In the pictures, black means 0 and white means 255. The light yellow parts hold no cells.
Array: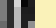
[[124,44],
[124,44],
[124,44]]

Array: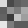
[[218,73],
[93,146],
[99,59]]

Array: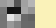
[[156,166],
[121,19],
[116,229]]

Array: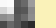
[[249,251],
[214,234],
[142,152]]

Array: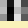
[[176,21],
[188,1],
[144,9]]

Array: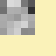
[[125,218],
[113,175],
[171,164]]

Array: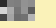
[[43,129],
[213,171],
[71,164]]
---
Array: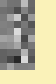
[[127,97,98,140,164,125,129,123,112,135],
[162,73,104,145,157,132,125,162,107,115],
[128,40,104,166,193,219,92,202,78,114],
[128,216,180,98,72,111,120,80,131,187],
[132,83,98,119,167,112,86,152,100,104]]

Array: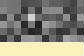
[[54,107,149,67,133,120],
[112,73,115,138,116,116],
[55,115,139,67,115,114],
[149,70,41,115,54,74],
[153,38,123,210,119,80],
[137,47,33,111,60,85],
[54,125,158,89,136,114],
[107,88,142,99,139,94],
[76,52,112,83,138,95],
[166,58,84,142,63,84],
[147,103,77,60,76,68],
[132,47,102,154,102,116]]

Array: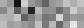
[[190,179,137,172],
[157,176,175,149],
[167,197,93,18],
[153,99,150,206],
[141,129,36,149],
[192,161,183,133],
[121,117,144,100],
[184,125,147,153],
[104,214,110,162],
[159,130,141,193],
[230,156,204,177],
[164,150,171,195]]

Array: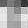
[[221,232,225,98],
[164,171,171,123],
[160,178,137,101],
[211,229,188,56]]

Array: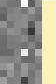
[[157,111,149,134,106,108,110,124,146,97,110,130],
[127,150,161,130,108,123,125,144,117,133,127,118],
[129,127,120,137,131,124,128,137,137,134,134,119],
[68,148,151,108,238,115,138,115,143,142,119,247],
[120,117,129,108,112,132,107,54,93,128,153,95],
[142,138,120,134,176,107,125,142,147,112,120,145]]

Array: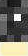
[[46,100,100,121,46,68],
[76,47,35,58,47,26],
[45,46,54,254,73,33],
[101,51,59,48,83,102]]

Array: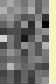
[[83,67,107,93,112,65,211,58,100,136,176,145],
[102,97,183,112,147,119,124,76,129,151,136,169],
[64,59,121,105,121,79,80,75,81,118,152,139],
[101,100,100,90,65,148,23,53,148,86,133,117],
[57,70,114,127,122,123,88,52,42,95,174,148],
[121,116,79,134,87,85,146,126,159,132,98,101],
[145,110,68,116,122,177,74,145,6,51,143,132]]

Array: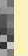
[[163,51,168,64,81,86,145,157],
[124,200,71,97,125,112,148,112]]

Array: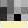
[[47,39,143],
[143,101,105],
[2,162,192],
[181,127,178]]
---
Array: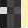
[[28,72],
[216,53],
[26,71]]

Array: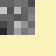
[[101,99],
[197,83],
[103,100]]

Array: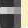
[[51,48],
[208,184],
[51,46]]

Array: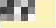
[[159,59],
[60,78],
[157,133]]

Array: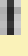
[[190,58],
[175,42],
[181,45]]

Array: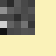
[[68,42],
[144,95],
[70,71]]
